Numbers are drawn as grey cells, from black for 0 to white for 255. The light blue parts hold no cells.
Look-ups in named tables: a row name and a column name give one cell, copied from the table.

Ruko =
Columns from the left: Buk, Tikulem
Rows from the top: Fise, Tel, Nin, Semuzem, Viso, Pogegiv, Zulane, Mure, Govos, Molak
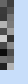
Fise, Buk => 101
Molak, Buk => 33
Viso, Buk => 77
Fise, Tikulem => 62
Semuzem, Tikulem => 122
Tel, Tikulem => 83
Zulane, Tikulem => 137
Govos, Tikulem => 106
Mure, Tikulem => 76
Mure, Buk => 12
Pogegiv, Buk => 205
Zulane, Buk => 74
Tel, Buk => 58

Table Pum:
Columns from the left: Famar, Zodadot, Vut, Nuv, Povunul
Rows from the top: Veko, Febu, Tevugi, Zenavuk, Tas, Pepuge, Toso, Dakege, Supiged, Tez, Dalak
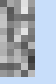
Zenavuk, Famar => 196
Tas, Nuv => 226
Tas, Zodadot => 101
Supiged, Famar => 197
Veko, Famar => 103
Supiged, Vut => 184
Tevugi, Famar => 193
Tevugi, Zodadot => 93
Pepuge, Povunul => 114
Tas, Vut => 170
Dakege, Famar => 175
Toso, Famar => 178
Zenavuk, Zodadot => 132

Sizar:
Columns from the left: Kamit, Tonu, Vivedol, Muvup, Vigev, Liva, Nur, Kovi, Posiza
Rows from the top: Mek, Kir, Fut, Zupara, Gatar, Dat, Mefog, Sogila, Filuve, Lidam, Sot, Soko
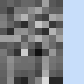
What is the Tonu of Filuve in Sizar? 143
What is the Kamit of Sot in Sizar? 98
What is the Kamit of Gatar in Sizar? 84
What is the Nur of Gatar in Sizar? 46
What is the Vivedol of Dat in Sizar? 165
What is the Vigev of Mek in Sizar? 102
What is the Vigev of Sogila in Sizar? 68
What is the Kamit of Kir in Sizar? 87
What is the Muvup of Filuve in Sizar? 110
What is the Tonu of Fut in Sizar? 88
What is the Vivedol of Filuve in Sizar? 116
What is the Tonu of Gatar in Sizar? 44
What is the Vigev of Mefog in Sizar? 97
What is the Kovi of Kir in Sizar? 96

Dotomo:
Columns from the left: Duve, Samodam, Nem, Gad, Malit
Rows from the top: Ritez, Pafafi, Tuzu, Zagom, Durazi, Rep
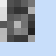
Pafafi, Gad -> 54
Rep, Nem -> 57
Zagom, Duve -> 87
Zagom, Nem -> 182
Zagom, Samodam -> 100
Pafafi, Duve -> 221
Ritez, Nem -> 71
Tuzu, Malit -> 70
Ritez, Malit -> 117
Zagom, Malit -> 51
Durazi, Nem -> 134
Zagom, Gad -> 113

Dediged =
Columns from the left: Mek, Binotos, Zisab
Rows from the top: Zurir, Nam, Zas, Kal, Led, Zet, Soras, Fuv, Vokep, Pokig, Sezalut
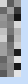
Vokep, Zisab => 227
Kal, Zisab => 216
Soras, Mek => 159
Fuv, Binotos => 124
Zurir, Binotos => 93
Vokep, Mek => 101
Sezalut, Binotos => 143
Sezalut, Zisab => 229
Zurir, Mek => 213
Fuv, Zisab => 28
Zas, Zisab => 20
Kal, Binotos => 128
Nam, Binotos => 158
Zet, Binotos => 92
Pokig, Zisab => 24
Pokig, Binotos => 139
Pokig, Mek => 119
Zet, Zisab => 187
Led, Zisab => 177
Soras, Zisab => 205

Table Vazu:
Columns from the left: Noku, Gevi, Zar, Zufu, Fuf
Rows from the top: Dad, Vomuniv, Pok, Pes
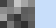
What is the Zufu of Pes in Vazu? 48
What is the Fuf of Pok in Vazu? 102
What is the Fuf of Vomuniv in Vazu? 97
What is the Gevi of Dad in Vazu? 113
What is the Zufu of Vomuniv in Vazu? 92
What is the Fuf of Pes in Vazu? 89
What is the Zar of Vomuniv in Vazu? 150
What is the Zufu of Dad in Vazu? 165
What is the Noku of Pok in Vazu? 164
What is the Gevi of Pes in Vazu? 120
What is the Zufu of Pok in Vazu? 96
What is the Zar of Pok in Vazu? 54
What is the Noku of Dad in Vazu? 66
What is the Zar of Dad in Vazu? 197
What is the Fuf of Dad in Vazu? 137
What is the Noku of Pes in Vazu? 55
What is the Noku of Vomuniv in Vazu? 141
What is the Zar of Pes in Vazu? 71
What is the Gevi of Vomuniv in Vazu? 131
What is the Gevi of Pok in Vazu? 81
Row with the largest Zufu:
Dad

